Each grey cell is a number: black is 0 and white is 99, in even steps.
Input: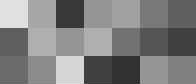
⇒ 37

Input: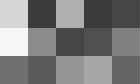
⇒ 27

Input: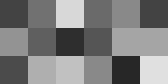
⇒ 26

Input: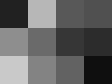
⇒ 31

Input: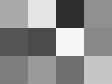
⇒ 56

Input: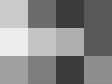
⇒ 34
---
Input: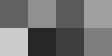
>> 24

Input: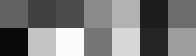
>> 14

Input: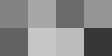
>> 73

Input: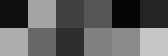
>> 54

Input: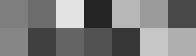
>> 77

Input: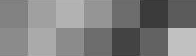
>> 38

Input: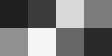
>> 40
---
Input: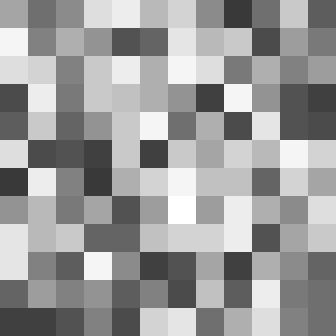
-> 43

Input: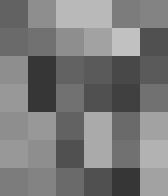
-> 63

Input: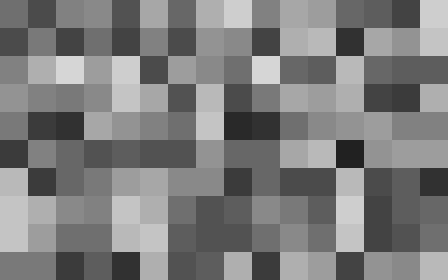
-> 72

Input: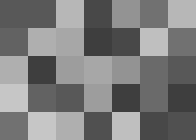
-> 31

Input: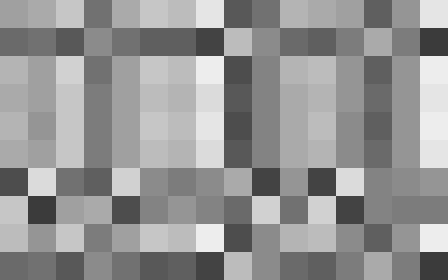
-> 23

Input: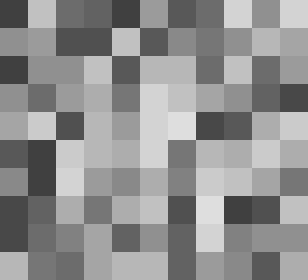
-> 67

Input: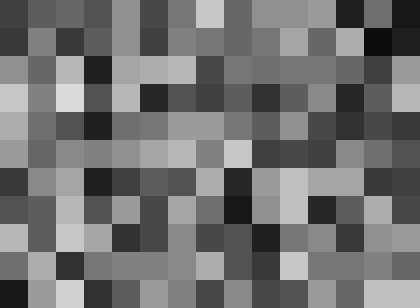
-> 74

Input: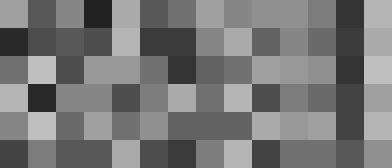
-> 56
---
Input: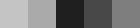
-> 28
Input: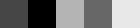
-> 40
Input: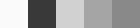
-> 64
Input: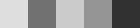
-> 58
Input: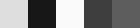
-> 24
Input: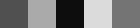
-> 85
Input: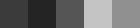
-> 76
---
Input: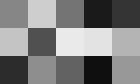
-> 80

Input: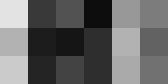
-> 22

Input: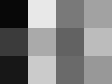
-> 90

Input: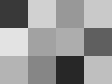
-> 81

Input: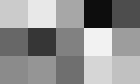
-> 90

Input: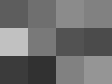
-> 43

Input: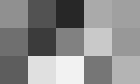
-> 32
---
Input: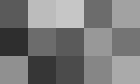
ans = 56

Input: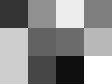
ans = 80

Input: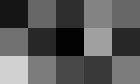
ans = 81

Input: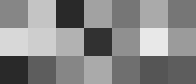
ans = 16

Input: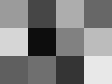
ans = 37

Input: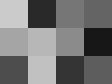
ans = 30

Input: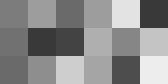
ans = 41

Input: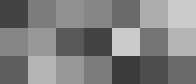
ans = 37

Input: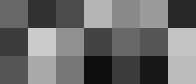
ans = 33
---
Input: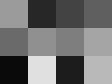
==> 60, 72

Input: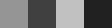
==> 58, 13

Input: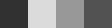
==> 19, 32

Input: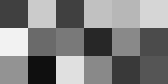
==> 25, 33

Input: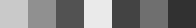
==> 78, 19

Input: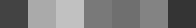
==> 26, 20

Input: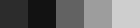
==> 17, 80

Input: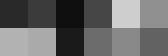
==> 16, 38

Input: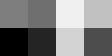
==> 49, 30
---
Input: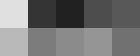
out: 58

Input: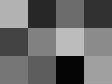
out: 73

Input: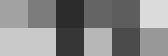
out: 29

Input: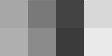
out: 23

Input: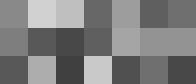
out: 57

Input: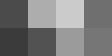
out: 60

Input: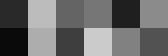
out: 50

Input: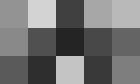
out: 28

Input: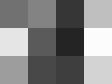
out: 14
